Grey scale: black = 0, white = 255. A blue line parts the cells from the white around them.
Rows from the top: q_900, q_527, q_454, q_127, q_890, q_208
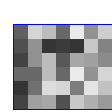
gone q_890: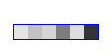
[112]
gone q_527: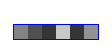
[59]
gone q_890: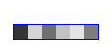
[221]
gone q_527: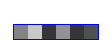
[59]
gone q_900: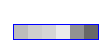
[96]
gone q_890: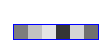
[221]
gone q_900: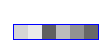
[206]

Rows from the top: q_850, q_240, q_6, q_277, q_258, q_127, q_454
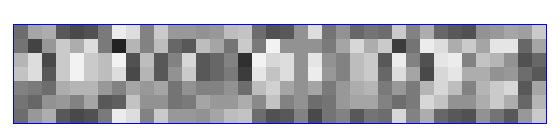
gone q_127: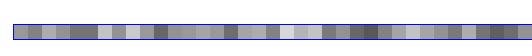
[138]
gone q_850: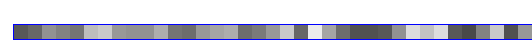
[159]
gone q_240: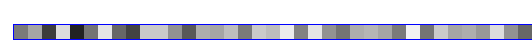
[215]
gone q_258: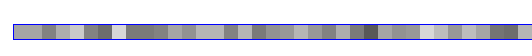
[209]
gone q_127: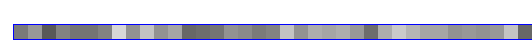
[95]

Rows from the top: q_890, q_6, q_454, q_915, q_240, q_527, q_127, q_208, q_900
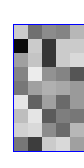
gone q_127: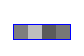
[229]
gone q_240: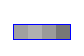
[168]
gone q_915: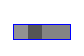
[236]
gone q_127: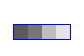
[126]
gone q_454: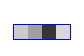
[196]
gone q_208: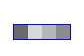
[209]

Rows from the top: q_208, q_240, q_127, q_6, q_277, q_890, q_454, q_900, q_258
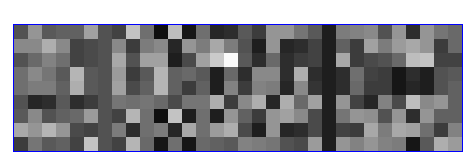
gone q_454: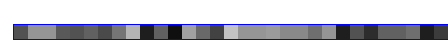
[143]
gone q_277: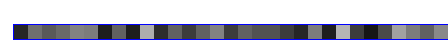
[52]

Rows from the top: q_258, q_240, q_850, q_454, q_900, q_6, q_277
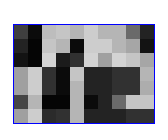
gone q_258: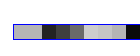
[189]
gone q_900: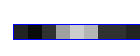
[173]
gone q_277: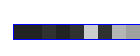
[43]

